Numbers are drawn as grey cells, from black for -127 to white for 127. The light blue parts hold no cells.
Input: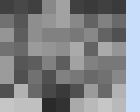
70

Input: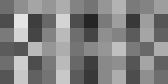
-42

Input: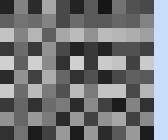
-78

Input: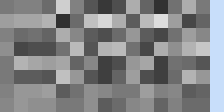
7

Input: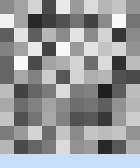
54

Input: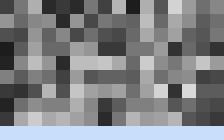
-70

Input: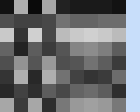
39

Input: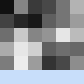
-3

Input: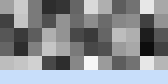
61
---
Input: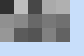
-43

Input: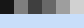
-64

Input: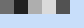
46

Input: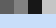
-104

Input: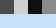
-112

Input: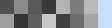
-31

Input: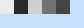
79

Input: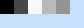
120
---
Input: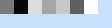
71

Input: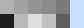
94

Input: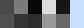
-83

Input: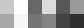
4

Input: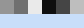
-112

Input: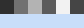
-36
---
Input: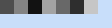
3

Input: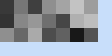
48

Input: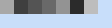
19

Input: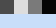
-52

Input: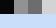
-18

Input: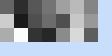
77

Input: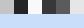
68
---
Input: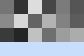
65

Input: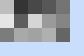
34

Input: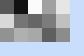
40

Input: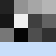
-49

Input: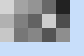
6

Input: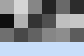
-29

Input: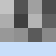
-37

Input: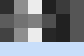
108
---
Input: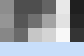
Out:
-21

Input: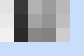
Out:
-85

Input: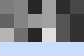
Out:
-15

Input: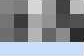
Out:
-39

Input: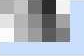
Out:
60

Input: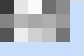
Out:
108
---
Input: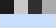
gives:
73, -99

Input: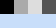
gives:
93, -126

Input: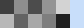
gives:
83, -95

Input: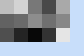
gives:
101, -119

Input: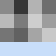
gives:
78, -73

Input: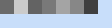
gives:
75, -64
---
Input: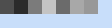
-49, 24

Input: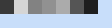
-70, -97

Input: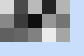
88, 37

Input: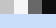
68, -113

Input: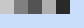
72, -86

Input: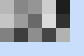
56, 50

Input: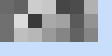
-21, 5

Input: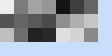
109, 9

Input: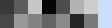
-70, -5

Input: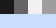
-102, 30
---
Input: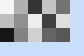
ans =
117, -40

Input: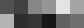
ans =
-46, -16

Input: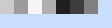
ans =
76, 0

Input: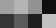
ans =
32, 66

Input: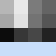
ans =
54, -93

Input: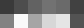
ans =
-69, -44
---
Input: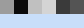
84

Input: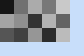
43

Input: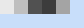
-46

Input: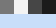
115

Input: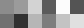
-36

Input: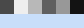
-32
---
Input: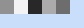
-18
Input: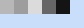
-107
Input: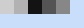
7
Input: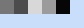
-121
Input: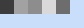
-18
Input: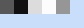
22
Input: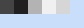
86
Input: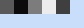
-64
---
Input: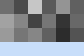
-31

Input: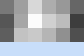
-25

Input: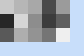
27

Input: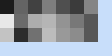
5

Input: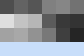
-13

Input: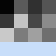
-43

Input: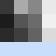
105

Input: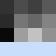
-38

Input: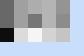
20

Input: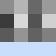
26
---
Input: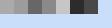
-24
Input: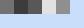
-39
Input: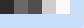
-48
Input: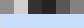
-77
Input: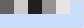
-96
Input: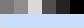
90
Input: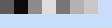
12
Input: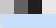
-96
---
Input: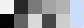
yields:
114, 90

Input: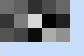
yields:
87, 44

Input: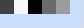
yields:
119, 28

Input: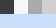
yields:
119, 79

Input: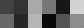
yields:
82, 53

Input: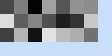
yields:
98, 92
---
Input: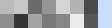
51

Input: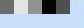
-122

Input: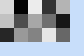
-76

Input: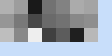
43

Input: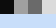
-21

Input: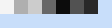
-45

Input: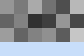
-49
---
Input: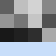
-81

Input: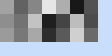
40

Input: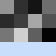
-32

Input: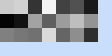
-14

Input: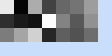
81

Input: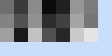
66

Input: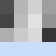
89
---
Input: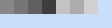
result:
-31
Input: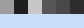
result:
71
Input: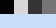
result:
-75
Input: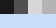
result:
87
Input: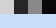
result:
8
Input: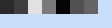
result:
97
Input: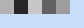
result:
71
